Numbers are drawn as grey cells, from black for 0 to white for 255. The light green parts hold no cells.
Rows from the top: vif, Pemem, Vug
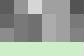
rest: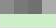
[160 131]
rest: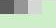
[160 160  83]
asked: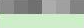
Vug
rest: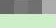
[160 121]
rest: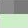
[112 172 160 131]
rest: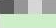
[160  83]
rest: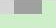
[83]

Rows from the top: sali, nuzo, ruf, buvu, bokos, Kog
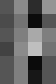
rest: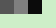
[85]
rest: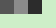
[149]
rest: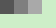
[127]
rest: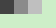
[115]
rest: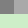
[127]

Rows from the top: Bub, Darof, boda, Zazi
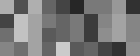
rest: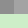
[133]
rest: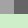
[203  90 101  68  49 142]
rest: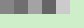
[ 90 101  68  49 142]

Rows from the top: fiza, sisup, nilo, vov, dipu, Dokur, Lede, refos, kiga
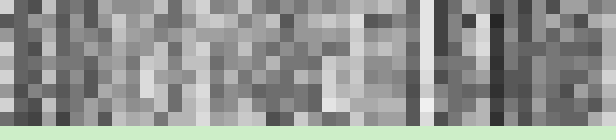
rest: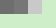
[142 160 160  88 219  79 119 170 181  49 142  79 131 110 100 100 170 210]
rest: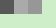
[131 219 192 110 192 219 110 142 131 100 110 110 119 100 210 181 192 160
 160 142  79 201 131 110 100 110  49  88  79 131 110  79 160 119 181]
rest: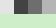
[160  79 119  67 142  79 160 160 119 142]
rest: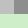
[142 160 110 228 110 119 119 192  49 119  88 142 119 119 131 119 181]

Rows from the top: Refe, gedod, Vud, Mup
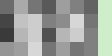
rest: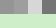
[158 117 128]
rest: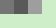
[128  99]
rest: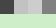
[140 215 117]
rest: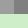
[99]

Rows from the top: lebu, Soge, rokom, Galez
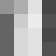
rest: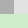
[71]
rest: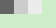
[81]
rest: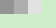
[71]
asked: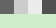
Soge
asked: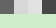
rokom
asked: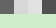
Galez

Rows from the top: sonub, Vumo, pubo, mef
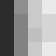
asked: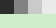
mef
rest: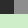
[202 234]
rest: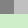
[213]

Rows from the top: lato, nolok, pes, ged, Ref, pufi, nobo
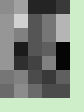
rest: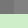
[75 57 95]
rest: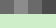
[75]

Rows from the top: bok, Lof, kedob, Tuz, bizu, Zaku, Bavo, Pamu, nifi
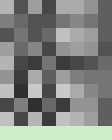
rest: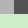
[158  71 170 170 147  95]
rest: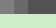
[117 135 117  95]
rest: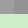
[83]

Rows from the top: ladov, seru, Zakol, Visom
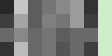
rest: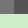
[105  62]
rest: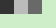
[117  84 105  62]
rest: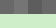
[105]
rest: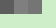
[156  62]
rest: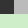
[105 117  84 105  62]
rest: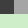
[ 93 127 117 156  62]

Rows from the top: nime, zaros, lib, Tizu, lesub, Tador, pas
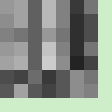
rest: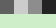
[67]
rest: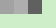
[204 141  35  67]
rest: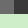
[ 87 141 117]
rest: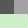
[ 87  67  87 141 129]
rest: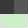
[141 117]

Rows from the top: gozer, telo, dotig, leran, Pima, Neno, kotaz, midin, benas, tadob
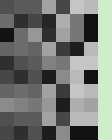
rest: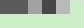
[185]
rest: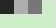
[18]

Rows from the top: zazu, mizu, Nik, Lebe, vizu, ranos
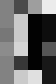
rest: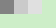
[24]
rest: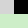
[86]
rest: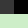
[24]
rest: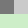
[ 2 13]
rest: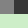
[ 2 24]
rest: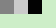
[13]
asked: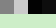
mizu

